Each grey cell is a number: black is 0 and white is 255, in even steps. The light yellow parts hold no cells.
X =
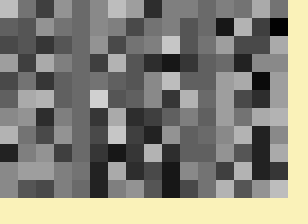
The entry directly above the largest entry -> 115
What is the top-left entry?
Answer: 189
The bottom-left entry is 137
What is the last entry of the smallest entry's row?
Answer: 2
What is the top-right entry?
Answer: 115
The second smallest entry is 11
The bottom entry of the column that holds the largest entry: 34
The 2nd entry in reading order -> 115
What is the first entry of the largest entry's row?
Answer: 96
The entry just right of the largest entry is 85
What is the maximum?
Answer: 208
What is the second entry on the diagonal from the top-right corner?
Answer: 63
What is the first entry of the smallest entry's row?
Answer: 96
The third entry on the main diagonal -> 54
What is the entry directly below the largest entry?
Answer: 54
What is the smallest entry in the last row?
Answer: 23
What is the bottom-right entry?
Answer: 189
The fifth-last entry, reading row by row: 115
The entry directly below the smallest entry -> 170
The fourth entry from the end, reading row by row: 179
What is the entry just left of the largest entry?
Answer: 106
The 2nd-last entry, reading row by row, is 147
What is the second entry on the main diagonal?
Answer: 85
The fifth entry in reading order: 106

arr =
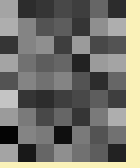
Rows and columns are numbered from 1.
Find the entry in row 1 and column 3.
53
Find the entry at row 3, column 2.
132
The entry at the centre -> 132
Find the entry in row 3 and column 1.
53
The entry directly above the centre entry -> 102
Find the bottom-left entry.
164
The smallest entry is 4
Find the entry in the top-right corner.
44
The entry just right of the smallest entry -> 132
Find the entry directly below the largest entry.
155
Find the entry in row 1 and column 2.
44
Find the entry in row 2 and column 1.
174
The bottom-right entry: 34
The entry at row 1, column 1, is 164
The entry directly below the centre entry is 62
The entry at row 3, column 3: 143
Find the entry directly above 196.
83
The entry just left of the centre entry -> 113

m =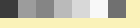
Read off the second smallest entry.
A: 112
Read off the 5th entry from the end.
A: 133
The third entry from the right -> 216

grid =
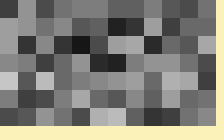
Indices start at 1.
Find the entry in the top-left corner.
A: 63
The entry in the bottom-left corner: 75
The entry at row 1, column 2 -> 147
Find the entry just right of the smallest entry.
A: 75
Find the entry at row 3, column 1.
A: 158
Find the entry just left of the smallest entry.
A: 52
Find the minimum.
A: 22
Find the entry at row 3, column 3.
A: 136
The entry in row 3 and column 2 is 52
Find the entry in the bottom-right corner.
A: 136
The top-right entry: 114
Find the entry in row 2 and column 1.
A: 158
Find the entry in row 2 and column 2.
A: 147
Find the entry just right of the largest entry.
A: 87

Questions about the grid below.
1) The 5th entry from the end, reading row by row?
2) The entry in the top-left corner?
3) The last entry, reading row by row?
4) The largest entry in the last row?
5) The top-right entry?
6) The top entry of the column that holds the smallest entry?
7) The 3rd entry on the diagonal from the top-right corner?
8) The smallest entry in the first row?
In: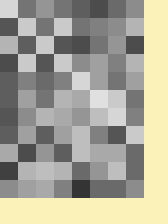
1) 128
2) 214
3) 140
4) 169
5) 140
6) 94
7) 116
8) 76

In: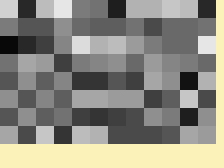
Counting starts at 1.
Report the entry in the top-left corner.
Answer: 209
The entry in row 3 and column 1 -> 8
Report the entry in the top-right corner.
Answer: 40
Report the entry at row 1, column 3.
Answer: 188
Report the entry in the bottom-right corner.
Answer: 155
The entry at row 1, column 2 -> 40
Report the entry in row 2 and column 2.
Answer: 85
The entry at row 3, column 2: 40
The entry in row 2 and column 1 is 123
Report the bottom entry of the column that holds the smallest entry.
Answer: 166
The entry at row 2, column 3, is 85

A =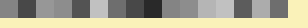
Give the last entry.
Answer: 110
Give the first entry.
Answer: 132
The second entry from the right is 172
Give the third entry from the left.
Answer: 151
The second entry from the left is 72

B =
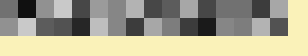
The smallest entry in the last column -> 82
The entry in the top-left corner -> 113
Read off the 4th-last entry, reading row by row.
134
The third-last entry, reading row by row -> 125
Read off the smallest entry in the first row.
16
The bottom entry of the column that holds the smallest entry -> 201
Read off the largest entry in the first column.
145
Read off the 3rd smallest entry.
38
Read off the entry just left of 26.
60
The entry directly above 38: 71
